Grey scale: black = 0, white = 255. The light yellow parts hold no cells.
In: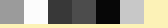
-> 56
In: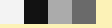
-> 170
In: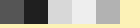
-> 215
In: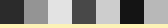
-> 227
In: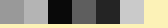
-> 8
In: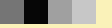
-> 160
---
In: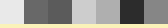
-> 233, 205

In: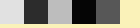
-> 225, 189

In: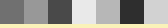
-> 233, 210

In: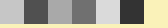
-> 218, 198

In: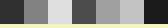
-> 222, 195

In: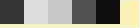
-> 220, 198

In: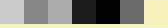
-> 205, 171

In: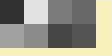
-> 226, 161

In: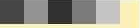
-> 196, 147
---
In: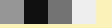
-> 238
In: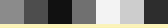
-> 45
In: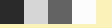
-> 252
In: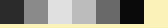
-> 10
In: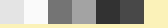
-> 72
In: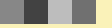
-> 112
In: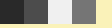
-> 117
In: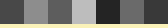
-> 57
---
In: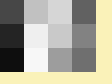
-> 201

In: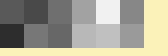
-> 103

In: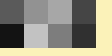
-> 125

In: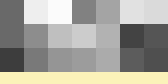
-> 191

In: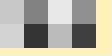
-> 187

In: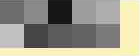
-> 91

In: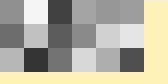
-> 93

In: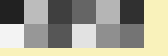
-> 85

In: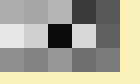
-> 10

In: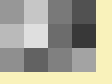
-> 107
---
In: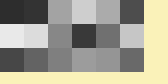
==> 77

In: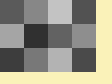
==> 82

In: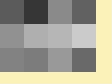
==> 97

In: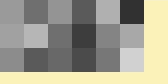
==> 49

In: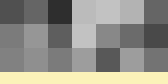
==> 101

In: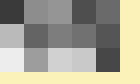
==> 106

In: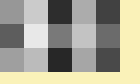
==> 65

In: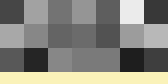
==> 56

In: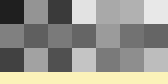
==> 232

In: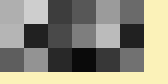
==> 106
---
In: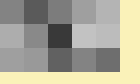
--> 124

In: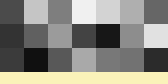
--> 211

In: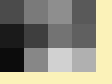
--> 122

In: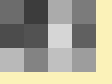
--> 60

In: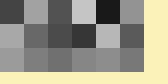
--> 197

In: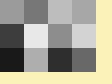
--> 119

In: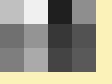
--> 240

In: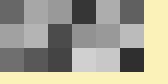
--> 54
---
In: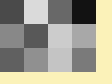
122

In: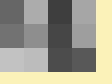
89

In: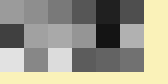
113

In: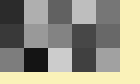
161

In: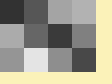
72

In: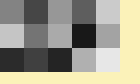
231

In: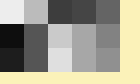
144

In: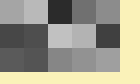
159

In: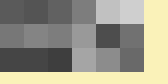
105

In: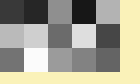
100
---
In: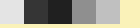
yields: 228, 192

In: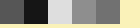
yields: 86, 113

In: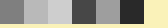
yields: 127, 41

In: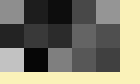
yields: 142, 64

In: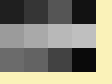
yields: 31, 10

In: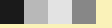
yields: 26, 135

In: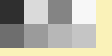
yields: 47, 197

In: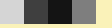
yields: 213, 126
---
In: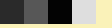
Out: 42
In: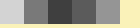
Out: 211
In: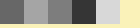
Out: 103
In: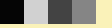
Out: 5
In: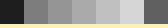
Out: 30
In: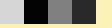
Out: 214
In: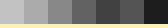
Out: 194
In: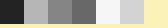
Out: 35
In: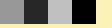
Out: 152
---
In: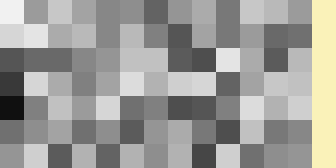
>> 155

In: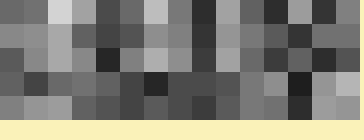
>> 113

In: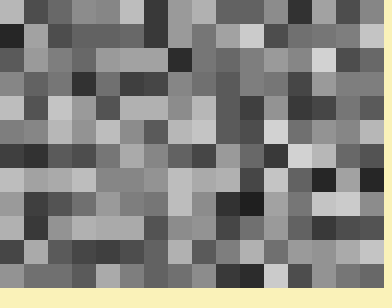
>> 77

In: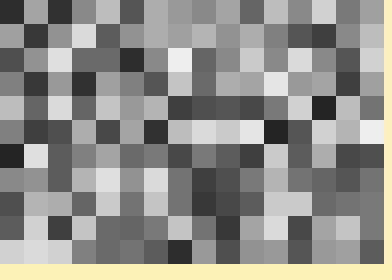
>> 165

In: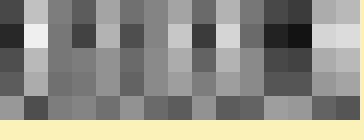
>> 193

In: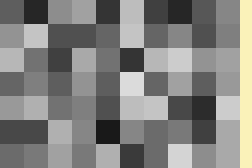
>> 38
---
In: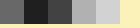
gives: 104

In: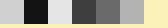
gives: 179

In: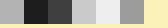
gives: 179

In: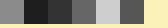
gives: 102

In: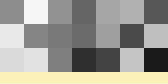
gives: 226

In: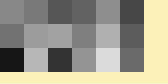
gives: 175

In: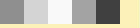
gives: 163
